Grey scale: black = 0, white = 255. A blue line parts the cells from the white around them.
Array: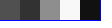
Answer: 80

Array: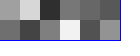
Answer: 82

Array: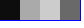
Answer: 170

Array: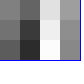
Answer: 92

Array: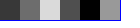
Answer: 79

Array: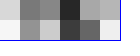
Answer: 102

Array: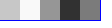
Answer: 150
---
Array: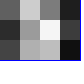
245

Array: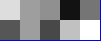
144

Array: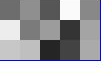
156

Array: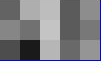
196

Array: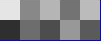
181

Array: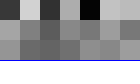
92
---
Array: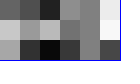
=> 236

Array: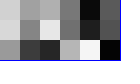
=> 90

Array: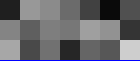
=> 80

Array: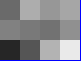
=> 166

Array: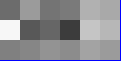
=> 169

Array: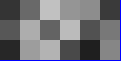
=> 58
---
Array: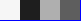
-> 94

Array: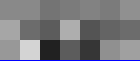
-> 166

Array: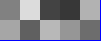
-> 178

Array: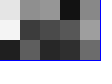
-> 158

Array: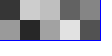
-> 191

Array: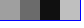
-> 107

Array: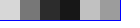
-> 156
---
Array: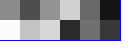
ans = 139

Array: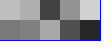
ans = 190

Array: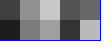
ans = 64

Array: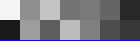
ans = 245

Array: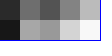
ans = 42

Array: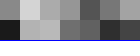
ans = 137

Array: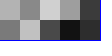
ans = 179

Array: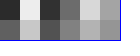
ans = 43

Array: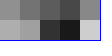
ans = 144

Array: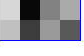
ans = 215
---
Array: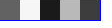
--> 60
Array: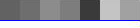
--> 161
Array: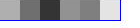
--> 228
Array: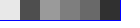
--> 48
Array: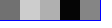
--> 133
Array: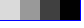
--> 1
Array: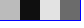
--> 107
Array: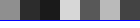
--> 67
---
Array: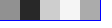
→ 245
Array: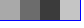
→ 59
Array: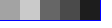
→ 74
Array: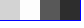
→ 88
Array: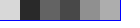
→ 144
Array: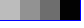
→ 110
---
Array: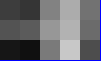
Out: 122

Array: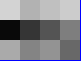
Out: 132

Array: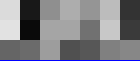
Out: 87

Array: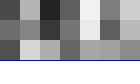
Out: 166

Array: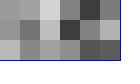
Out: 143

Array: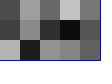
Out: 146

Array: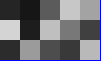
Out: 77

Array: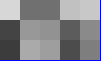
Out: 158

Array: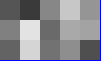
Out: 114

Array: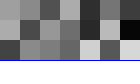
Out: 208
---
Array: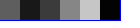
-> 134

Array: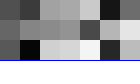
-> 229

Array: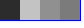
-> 144

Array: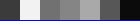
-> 169

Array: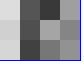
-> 214

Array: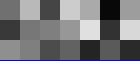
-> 216

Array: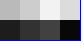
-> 220

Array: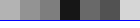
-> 179
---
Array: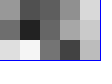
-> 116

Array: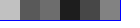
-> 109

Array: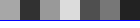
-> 153

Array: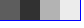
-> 179

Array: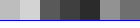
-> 89

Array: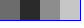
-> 141
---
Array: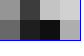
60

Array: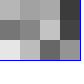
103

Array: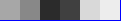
136

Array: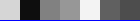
96

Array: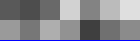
89

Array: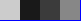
135
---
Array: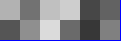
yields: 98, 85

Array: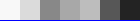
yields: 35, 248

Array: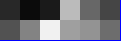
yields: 69, 82

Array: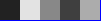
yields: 172, 34

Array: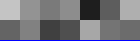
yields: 175, 100

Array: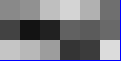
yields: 111, 197

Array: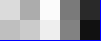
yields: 41, 191

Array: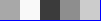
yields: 204, 168

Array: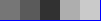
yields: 202, 118
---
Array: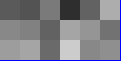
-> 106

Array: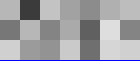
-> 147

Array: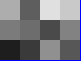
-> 144

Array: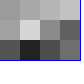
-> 77

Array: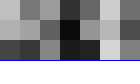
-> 134

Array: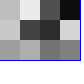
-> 115

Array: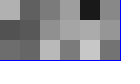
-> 185

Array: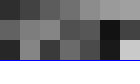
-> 58
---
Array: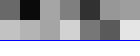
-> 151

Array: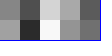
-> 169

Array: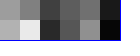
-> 112

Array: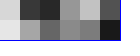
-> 194

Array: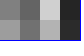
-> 208

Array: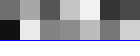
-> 52

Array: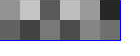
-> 155

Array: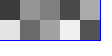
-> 74
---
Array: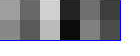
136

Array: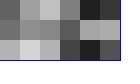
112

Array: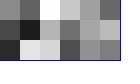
72

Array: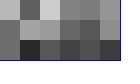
109

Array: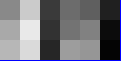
169

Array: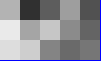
234

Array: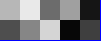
78

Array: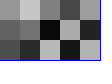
98
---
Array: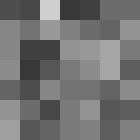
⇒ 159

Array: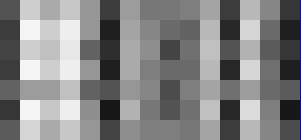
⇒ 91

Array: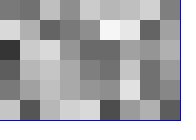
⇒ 197

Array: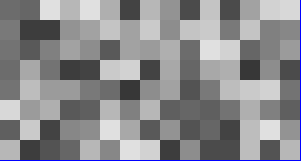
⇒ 183

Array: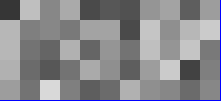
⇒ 157

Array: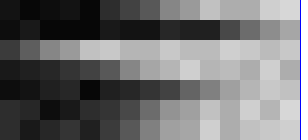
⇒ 45
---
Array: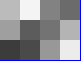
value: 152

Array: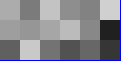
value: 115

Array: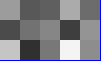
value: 120

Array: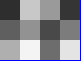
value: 109

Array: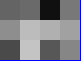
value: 87

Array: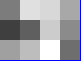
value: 255

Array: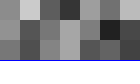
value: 132

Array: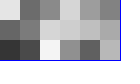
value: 244

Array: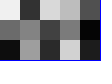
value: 42

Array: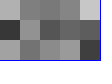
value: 139
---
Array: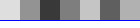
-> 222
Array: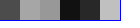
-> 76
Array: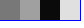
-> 120
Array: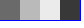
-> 106
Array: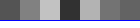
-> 84
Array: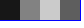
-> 23
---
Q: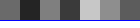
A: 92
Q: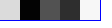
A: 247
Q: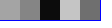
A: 111
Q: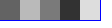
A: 221
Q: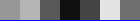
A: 111
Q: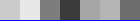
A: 110
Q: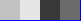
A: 107
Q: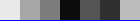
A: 188
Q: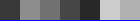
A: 176
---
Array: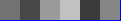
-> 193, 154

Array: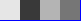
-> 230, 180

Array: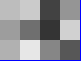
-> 231, 209

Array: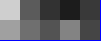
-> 207, 160

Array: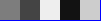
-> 238, 205

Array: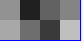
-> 191, 168
